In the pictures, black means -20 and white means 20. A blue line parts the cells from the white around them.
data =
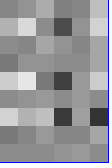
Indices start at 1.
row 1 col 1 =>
1
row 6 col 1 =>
2
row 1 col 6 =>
10
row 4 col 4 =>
2
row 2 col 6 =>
13
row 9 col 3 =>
2
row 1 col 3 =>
7
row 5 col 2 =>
16
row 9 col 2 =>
2
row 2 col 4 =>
-8
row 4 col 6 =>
6
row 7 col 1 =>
13
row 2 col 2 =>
14
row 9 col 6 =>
2
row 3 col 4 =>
3

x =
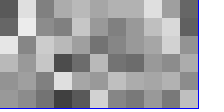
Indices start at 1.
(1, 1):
-6
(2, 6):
4
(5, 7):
10
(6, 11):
10
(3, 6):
-2
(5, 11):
2
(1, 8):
8
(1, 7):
8
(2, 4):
0
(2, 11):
-5
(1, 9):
15
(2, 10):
14
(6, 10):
-1
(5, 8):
7
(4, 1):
9
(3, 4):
9
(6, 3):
-2
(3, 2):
1
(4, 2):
4
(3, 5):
5

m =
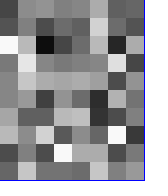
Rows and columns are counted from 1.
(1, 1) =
-9
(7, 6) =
-12
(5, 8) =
3
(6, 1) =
1
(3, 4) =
-9
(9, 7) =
-8
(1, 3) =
3
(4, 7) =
15
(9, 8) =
-1
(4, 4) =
-1
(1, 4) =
0
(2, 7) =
-3
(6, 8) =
-2
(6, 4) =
3
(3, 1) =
19
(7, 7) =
-8
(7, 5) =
10
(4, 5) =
0
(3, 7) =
-14
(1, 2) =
2
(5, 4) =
6
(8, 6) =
-4
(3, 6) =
9
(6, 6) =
-13

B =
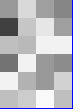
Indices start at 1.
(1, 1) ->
4
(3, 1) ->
10
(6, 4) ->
10
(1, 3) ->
5
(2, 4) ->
5
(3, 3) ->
18
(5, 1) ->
18

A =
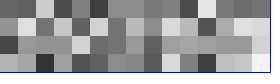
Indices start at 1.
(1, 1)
-4
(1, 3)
12
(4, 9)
-6
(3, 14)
4
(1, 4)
-8
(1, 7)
2
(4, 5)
-7
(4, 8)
1
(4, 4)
5
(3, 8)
4
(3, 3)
3
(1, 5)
0
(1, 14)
-3
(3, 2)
4
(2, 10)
14
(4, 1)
8
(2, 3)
-2
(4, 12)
-10

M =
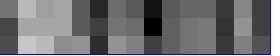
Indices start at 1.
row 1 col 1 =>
-2
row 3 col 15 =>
-7
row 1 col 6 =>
-14
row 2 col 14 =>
3
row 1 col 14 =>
1
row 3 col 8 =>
0
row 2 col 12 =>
-1
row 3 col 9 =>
-10
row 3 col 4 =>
2
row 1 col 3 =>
5
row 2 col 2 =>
6
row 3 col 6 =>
-13
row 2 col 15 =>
-10
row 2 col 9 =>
-20

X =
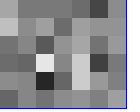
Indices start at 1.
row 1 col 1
6
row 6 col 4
2
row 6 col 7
5
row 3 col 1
-2
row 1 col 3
-1
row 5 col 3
-14
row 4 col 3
16
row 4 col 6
-10
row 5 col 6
4
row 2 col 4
-3
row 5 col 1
2
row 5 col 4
-4
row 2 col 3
5
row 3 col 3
-6

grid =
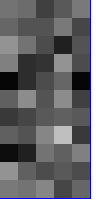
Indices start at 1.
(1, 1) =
-2
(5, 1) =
-19
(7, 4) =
-5
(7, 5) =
-6
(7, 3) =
-6
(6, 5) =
-10
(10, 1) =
3
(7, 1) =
-11
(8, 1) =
-5
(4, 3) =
-12
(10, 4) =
-6
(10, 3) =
-8
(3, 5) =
-7
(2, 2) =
-7
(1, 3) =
-10
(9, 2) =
-15
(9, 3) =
-2

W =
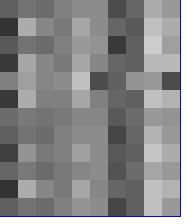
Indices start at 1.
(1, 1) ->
-5
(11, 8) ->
-5
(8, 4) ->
0
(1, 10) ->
4
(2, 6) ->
2
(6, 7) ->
-4
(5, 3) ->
1
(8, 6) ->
2
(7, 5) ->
1
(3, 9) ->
12
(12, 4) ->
0
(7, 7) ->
-6
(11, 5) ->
6
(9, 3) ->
-1
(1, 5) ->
2
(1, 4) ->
0
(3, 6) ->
3
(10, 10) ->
4
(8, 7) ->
-9
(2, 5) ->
6
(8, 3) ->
-3
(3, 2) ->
-2
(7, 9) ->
4
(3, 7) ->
-11
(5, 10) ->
-8
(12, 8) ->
-5
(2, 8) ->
-6
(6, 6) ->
0
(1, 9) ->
7
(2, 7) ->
-4

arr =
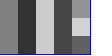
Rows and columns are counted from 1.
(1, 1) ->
0
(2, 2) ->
-12
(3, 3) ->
12
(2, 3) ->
12
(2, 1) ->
0

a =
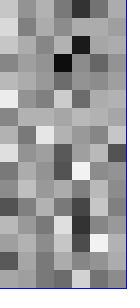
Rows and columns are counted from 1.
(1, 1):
11
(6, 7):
8
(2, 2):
0
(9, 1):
15
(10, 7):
3
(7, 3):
8
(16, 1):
6
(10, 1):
-1
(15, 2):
6
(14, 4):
11
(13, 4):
15
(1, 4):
-1
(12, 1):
-7
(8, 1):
8
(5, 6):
2
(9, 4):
-6
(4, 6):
-4
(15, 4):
7
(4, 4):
-18
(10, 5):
18
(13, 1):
9
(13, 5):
-12
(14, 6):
18
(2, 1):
14
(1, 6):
-2
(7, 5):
9
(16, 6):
-2
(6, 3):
0
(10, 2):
7
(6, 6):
7
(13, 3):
-1
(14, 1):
5
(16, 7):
2
